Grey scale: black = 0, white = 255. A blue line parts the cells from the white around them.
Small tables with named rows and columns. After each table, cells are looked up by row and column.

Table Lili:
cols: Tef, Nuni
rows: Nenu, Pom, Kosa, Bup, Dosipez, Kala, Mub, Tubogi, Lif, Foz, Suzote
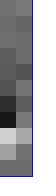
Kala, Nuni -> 116
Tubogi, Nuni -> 121
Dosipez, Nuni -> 83
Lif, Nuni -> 167
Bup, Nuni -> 107
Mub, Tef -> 45
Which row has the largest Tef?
Lif

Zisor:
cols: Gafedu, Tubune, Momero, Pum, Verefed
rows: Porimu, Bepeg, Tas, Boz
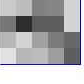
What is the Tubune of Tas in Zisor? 210
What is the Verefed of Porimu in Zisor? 211
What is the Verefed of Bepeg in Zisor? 210
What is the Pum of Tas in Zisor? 123
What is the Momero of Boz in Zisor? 188
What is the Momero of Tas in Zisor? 161
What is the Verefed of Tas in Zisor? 104
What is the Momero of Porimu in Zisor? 129
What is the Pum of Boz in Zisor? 157
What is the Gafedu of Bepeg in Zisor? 118
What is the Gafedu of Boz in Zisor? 225

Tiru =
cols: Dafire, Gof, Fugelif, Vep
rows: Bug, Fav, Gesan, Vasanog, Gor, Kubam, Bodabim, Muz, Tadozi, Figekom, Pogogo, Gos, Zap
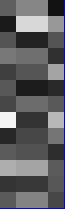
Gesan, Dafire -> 84
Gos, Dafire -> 52
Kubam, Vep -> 41
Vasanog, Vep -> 48
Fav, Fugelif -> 216
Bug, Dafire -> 95
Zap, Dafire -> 90
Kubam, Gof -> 28
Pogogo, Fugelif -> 164
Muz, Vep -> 184
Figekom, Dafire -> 91
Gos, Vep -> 87
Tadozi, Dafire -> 39
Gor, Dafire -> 63
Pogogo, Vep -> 91
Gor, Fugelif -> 85
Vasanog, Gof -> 111
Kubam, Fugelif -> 28

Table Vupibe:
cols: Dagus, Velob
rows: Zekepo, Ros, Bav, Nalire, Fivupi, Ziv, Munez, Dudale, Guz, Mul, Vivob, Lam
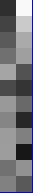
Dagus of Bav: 90
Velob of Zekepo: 249
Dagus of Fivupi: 165
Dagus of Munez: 153
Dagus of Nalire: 112
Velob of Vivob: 146
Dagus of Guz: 156
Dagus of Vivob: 113
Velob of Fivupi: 82
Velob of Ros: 202
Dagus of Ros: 67
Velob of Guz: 128
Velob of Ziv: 52
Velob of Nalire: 159
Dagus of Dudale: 133
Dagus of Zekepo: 47
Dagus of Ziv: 74

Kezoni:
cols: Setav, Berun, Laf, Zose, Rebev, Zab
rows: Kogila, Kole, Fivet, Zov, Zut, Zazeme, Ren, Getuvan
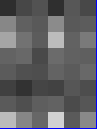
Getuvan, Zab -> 137
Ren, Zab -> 86
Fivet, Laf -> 92
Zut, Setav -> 91
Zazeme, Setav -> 64
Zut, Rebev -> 91
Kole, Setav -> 135
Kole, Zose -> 139
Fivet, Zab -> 122
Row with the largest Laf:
Getuvan

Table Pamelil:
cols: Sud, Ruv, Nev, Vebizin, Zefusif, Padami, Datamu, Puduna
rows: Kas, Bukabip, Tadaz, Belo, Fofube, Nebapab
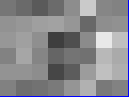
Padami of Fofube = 156
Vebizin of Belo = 101
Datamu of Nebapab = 121
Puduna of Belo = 170
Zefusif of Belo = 116
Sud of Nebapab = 129
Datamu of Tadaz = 232
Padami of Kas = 202
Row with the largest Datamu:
Tadaz

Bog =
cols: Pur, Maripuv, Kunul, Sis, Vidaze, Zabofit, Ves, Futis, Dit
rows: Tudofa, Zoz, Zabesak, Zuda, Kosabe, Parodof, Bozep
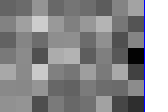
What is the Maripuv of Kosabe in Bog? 138
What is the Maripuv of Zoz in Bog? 160
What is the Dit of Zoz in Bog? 84
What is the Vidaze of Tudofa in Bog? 117
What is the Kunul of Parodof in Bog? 149
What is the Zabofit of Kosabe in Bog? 158
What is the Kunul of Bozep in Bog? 78
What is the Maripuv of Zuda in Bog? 139
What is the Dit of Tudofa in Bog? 163
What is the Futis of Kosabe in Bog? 169
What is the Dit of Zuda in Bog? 3
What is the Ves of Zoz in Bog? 180
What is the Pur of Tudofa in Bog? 100
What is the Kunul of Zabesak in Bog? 109
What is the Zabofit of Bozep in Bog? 113
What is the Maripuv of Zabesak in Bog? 133

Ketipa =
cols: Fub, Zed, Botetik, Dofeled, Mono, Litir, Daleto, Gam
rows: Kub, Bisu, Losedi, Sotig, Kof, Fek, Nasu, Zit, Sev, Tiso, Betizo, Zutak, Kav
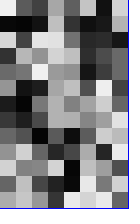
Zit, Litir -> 133
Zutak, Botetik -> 70
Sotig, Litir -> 46
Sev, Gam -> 187
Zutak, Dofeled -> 34
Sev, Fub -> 103

